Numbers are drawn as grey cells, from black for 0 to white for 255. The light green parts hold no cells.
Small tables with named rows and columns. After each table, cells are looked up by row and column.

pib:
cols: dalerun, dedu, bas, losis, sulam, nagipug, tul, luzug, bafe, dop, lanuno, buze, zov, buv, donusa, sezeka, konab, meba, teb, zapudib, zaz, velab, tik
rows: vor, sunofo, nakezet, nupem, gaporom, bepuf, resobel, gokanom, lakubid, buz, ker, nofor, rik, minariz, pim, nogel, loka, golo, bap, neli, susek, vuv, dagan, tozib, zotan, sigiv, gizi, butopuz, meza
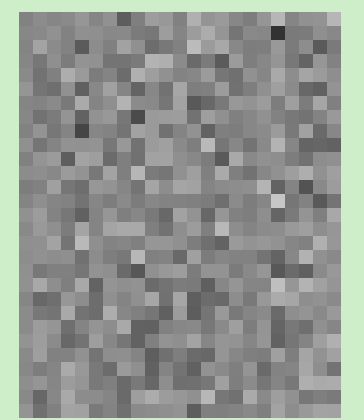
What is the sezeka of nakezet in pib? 136
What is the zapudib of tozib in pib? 118
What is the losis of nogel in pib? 124
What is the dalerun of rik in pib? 125
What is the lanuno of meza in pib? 143
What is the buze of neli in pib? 124
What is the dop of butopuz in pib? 172
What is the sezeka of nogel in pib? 141
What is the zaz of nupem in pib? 100
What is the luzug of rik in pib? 134
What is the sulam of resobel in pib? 170
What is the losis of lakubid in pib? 132
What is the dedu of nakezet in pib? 163
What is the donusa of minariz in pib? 111
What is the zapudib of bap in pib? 107
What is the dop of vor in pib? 157
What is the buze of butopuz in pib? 151
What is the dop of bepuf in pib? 135
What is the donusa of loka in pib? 99
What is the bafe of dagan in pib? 98
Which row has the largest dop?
nupem

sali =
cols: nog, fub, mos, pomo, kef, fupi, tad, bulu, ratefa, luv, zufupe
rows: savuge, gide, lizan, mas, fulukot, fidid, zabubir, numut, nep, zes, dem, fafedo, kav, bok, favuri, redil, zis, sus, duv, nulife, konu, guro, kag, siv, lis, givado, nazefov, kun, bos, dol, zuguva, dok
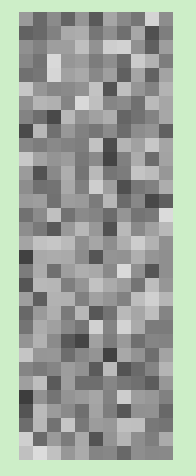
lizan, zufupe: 158
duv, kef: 174
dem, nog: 200
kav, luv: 129
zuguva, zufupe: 171
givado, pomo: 157
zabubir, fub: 181
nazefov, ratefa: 112
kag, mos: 160
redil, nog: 141
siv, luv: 133
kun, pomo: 148
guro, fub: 154
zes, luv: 199
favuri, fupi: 132
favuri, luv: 121
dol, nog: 109
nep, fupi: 118
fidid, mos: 134
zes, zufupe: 165

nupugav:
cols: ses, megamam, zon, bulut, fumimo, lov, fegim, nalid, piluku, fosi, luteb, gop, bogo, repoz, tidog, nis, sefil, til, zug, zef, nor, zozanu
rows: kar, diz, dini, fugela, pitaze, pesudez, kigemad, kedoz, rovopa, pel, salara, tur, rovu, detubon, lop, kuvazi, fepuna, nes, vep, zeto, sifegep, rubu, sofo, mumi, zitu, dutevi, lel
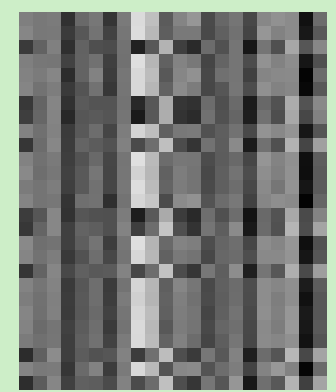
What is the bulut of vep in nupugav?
72
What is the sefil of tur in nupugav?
77
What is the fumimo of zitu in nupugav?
92
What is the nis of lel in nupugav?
150
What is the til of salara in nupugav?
149
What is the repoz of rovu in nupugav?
74
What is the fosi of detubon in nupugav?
198
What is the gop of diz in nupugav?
121
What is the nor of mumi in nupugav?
18
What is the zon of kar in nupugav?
123
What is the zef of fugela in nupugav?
141
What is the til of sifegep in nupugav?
141
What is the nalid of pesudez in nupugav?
117
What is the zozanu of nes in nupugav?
86
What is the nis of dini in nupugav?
117
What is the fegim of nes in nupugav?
71
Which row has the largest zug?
dutevi

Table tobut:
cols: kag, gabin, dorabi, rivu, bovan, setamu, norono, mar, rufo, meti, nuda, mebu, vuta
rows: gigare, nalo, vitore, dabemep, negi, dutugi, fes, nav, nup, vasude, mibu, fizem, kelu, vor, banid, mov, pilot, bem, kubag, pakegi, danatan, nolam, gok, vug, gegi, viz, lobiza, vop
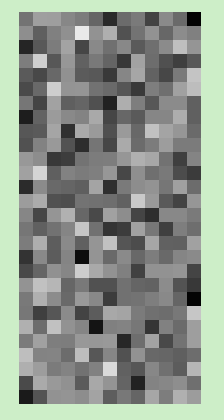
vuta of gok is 158
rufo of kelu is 141
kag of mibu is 152
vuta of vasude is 123
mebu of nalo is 140
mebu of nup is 150
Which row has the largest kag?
gegi

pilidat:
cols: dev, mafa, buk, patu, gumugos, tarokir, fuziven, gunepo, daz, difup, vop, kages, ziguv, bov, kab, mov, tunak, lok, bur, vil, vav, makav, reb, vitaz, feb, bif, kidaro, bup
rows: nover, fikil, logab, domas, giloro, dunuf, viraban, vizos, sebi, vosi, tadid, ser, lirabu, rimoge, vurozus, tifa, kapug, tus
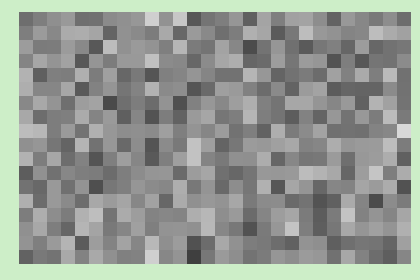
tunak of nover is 96
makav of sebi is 163
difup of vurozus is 131
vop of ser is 150
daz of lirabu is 150
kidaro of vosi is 189
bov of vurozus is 183
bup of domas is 139
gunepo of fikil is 145
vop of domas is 139
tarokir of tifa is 164
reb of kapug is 95
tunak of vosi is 155
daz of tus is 130
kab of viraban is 136
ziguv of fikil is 154
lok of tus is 123
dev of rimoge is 175
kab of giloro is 114
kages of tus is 148
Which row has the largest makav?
ser

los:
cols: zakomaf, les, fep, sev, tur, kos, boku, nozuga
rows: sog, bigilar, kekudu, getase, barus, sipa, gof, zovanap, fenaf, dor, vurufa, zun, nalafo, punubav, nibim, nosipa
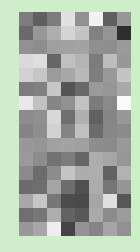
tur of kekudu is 163
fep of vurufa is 114
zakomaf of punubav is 167
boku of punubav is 222
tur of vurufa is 102
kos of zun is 174
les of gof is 193
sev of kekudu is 161
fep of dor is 161
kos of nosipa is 133
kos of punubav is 165

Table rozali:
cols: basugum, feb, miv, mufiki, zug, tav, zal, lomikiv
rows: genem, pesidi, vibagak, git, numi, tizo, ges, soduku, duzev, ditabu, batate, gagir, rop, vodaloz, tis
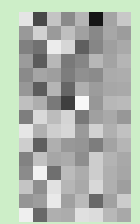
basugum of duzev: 230
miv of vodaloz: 233
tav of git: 183
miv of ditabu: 175
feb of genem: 72
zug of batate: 142
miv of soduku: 188
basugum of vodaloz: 149
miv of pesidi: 154
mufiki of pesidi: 191
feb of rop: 142
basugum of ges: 191
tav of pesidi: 136
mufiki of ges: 63
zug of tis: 224
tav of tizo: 156
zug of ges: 248

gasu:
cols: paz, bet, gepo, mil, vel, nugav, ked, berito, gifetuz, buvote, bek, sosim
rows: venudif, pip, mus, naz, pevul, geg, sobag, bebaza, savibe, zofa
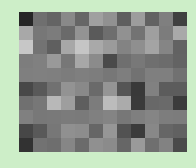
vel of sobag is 94
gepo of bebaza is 121
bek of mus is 133
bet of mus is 115
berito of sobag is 171
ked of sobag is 188
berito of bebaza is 119
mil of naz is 119
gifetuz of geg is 57
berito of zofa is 102
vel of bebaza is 122
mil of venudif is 137
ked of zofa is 139
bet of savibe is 89
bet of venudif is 111
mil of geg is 147

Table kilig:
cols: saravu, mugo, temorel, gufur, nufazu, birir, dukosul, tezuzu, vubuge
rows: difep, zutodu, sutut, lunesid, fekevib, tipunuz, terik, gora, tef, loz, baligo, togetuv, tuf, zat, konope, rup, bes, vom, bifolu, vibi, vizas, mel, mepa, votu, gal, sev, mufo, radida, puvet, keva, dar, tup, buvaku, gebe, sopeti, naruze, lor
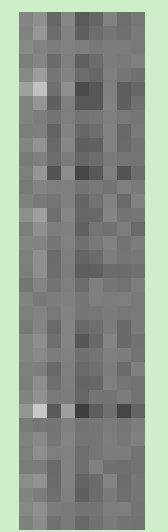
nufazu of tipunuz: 74
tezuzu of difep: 110
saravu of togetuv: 126
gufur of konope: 134
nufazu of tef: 103
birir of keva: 118
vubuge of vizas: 121
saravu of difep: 133
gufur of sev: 127
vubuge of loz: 116
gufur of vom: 127
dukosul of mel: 122
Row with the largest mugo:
puvet

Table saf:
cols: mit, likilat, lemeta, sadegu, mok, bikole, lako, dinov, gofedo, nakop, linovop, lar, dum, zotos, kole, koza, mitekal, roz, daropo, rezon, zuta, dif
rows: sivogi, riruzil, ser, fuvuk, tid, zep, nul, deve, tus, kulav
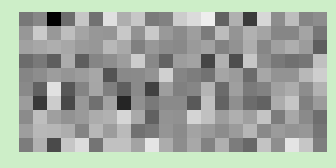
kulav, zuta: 198
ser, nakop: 152
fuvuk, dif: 192
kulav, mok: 220
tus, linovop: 149
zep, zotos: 180
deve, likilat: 190
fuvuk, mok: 94
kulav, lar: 141
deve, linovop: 147
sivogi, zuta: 133
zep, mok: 132
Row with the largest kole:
riruzil

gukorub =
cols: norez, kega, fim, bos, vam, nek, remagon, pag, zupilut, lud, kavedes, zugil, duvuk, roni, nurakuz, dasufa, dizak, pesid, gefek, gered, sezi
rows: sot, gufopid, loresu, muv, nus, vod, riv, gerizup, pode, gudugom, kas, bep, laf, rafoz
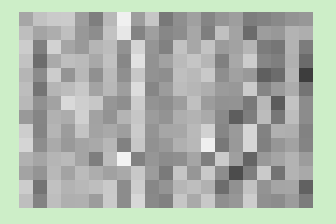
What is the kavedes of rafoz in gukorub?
129
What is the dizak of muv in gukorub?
204
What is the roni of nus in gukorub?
201
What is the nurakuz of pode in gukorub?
134
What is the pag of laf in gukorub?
140
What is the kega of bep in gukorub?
148
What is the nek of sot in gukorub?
126
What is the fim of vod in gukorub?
181
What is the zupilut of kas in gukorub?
129
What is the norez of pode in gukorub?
205
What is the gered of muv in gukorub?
176
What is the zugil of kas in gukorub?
143
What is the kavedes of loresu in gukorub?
129
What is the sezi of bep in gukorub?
169

